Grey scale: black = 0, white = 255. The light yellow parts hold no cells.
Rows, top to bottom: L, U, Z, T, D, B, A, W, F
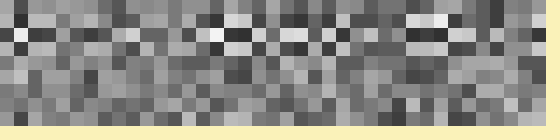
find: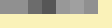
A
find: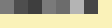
F
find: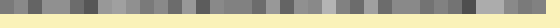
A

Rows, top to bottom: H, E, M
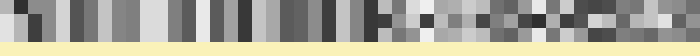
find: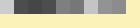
H
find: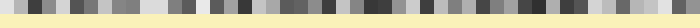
E
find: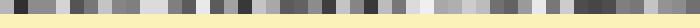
H

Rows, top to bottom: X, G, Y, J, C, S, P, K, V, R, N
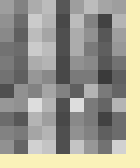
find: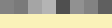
R
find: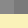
V
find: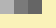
P
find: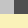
N
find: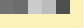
J
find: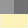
N
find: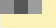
Y

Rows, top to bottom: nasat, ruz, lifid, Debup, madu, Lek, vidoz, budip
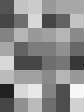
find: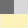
ruz
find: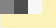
vidoz
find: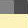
vidoz
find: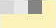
vidoz
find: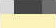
madu
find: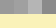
lifid
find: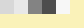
vidoz

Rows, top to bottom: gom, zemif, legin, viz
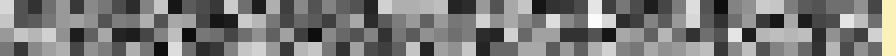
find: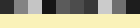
gom
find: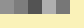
viz
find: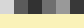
zemif
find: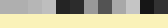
gom
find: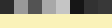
gom

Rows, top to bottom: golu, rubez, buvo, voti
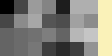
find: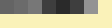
voti
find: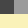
golu
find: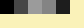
golu
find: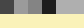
golu

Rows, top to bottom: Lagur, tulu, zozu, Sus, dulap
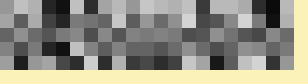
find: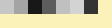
dulap
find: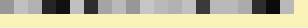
Lagur
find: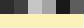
dulap
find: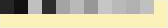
Lagur
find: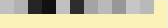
Lagur

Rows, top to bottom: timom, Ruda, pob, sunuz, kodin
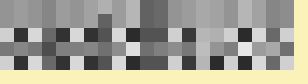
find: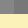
sunuz
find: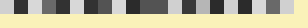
kodin
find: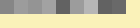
Ruda

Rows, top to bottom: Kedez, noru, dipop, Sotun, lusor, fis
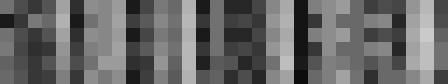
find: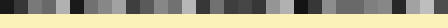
noru
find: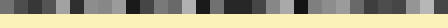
Kedez
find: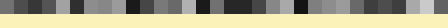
dipop
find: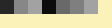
fis

